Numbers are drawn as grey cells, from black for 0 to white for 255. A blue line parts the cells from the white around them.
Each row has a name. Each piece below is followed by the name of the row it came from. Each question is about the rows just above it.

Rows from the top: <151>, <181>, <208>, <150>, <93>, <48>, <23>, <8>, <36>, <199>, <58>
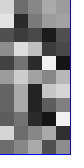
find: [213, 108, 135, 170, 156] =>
<151>
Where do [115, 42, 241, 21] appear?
<93>
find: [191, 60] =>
<150>
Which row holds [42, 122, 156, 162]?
<181>

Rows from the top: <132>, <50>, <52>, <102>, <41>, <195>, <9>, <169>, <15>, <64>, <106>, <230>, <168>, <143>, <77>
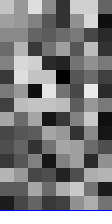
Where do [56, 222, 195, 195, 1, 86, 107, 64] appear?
<195>
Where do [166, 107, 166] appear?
<15>
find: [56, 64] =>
<77>
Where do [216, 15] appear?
<50>

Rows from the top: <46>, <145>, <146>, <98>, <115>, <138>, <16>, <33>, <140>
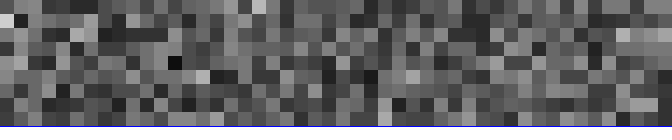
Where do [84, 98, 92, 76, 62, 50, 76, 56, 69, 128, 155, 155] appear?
<33>
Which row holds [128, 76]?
<98>

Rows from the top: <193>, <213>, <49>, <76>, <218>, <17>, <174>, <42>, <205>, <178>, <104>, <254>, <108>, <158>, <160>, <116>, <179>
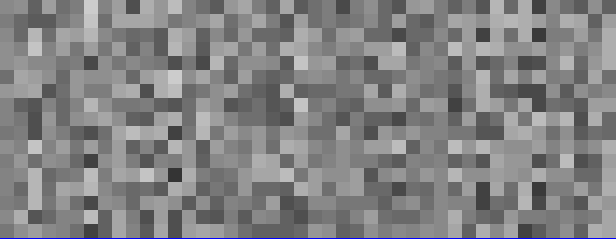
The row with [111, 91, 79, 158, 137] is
<205>
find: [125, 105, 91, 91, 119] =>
<213>
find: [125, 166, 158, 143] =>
<213>
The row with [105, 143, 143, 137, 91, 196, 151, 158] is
<218>
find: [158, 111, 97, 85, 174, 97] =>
<174>
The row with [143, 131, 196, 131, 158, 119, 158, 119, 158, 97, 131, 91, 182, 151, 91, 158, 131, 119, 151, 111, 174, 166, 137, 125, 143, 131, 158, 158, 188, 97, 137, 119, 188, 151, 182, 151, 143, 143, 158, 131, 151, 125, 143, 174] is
<104>

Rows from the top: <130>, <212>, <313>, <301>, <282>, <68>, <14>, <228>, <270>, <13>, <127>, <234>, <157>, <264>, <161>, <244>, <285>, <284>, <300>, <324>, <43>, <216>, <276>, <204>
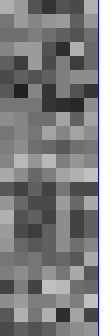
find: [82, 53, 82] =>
<130>
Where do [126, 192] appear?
<216>
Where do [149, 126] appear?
<216>
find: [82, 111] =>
<313>
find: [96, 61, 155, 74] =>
<282>

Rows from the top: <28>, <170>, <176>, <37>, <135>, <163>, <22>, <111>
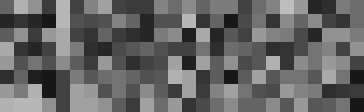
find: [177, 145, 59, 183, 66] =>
<28>
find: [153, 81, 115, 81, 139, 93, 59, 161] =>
<22>
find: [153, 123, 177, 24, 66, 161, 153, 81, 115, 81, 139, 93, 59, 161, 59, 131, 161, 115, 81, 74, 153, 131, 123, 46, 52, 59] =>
<22>

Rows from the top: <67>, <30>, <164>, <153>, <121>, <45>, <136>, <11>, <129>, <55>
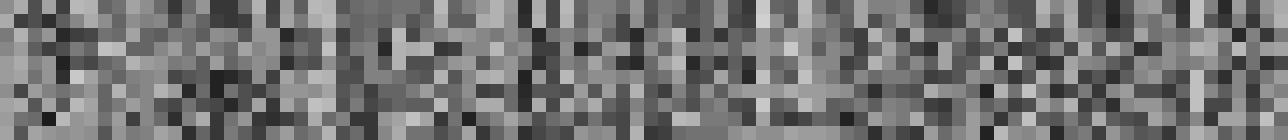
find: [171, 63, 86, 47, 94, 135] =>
<45>
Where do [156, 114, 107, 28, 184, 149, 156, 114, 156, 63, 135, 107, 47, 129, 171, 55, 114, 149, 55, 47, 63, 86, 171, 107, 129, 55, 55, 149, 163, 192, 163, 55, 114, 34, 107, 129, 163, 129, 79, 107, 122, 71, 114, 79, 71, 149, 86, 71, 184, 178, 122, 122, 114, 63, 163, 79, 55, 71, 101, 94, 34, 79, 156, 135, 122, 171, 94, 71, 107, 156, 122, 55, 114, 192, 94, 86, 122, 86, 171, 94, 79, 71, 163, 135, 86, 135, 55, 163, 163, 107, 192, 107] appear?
<129>
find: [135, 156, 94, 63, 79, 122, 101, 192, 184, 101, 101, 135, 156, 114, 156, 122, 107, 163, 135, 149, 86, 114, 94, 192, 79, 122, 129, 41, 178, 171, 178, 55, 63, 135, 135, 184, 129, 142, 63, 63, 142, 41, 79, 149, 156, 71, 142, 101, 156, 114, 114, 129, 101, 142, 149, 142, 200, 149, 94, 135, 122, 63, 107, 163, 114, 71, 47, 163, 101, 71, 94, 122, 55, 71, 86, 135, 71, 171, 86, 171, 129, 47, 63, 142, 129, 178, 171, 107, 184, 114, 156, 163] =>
<153>
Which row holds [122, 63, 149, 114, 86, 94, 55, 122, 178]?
<55>
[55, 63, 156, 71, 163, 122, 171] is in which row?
<30>
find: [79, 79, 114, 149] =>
<121>
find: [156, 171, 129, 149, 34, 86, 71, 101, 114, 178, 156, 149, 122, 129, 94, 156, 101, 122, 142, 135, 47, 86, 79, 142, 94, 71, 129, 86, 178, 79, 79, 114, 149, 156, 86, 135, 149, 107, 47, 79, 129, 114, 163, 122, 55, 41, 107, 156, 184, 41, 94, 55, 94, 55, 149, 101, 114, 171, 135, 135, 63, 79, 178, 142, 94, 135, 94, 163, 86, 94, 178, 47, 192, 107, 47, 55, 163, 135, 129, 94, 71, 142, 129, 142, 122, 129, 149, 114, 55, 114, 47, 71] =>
<121>

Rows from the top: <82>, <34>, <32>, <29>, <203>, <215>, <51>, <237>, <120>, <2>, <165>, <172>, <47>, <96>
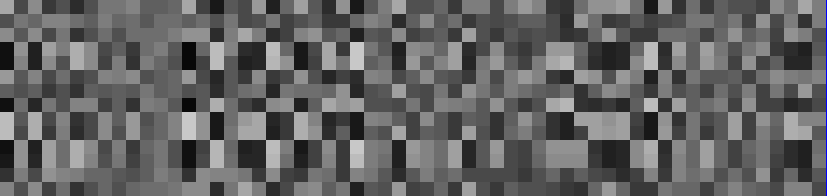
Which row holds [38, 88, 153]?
<165>
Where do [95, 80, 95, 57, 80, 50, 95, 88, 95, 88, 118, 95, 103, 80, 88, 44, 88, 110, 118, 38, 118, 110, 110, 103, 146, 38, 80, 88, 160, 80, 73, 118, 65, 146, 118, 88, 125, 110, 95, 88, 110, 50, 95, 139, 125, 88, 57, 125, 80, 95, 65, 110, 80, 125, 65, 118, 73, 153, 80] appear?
<51>
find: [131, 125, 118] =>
<237>

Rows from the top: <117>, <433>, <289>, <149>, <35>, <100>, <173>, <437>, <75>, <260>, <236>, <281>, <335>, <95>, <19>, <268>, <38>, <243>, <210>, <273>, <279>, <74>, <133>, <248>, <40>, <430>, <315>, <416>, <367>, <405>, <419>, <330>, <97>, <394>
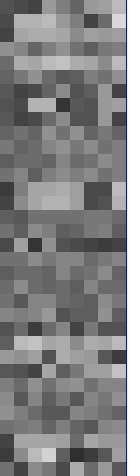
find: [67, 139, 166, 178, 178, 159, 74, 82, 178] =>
<19>
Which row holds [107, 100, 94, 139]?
<74>
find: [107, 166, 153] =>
<330>
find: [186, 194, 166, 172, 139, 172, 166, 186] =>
<40>

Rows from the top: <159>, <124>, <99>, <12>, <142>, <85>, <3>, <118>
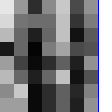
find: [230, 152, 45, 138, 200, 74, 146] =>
<159>
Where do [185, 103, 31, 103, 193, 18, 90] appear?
<99>
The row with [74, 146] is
<159>
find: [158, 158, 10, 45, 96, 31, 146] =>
<118>

